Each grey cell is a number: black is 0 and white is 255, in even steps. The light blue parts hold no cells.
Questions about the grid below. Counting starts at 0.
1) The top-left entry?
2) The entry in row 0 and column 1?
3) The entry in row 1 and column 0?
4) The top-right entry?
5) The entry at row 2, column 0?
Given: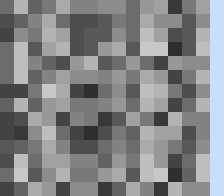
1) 108
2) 180
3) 77
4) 161
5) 67

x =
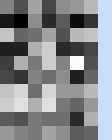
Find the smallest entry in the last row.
91
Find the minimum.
0
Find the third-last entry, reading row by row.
141
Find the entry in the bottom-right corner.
101
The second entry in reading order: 81
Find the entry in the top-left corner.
131
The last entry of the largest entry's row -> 81
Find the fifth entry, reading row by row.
141
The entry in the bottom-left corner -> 152
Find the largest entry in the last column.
196
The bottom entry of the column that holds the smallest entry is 131
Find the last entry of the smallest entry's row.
51
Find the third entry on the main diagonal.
111
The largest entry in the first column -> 205
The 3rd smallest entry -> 23
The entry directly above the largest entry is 51
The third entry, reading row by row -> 163
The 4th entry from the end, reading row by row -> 163

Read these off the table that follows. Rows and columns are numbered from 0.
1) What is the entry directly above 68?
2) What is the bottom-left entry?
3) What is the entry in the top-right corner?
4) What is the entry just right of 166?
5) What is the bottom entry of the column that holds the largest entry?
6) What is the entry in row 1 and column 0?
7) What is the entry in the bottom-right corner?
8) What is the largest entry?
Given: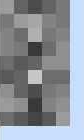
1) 57
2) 109
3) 121
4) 131
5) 68
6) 121
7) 155
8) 198

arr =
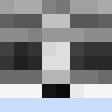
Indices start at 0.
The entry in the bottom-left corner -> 245
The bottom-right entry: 245
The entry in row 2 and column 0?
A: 139
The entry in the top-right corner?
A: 170
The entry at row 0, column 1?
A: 170
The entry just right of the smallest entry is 234
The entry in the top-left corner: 160
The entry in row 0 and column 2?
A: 170
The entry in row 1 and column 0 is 96

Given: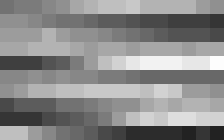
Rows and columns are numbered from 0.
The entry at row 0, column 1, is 123
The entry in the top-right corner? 144
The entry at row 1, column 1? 144
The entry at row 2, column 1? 156
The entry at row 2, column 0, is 156
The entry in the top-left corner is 114
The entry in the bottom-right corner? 34
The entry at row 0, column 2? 123
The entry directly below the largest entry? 104
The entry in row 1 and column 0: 144
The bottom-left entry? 191

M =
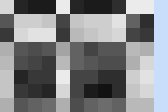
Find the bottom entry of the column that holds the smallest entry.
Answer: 108
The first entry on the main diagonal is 215
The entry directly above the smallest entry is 46
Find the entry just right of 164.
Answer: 98
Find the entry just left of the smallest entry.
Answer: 27
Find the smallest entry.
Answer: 18
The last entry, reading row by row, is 185
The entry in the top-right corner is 235
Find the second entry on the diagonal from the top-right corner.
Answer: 98
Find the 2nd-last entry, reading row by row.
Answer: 185
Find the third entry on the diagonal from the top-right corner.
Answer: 215
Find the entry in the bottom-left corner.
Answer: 175
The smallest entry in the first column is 56
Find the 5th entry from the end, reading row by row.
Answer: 98
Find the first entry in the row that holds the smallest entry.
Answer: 197
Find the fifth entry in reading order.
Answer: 235
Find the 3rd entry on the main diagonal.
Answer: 226

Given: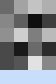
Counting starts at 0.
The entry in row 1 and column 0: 135
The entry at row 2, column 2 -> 126
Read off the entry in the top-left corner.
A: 106
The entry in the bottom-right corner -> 135
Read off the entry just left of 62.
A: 14
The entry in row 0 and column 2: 195

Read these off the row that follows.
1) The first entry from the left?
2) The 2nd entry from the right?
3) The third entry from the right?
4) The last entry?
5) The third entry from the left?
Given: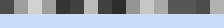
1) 76
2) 76
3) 86
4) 178
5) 210

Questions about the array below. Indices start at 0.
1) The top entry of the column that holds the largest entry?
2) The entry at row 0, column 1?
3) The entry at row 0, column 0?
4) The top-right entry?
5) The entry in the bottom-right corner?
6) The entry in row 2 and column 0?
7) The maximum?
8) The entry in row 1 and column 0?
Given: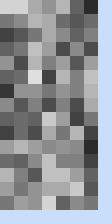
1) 170
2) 211
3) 211
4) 43
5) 119
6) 66
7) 223
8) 119

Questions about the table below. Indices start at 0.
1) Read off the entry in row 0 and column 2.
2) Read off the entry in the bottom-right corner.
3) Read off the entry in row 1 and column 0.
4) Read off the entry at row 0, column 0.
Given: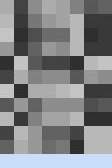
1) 140
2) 184
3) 184
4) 172
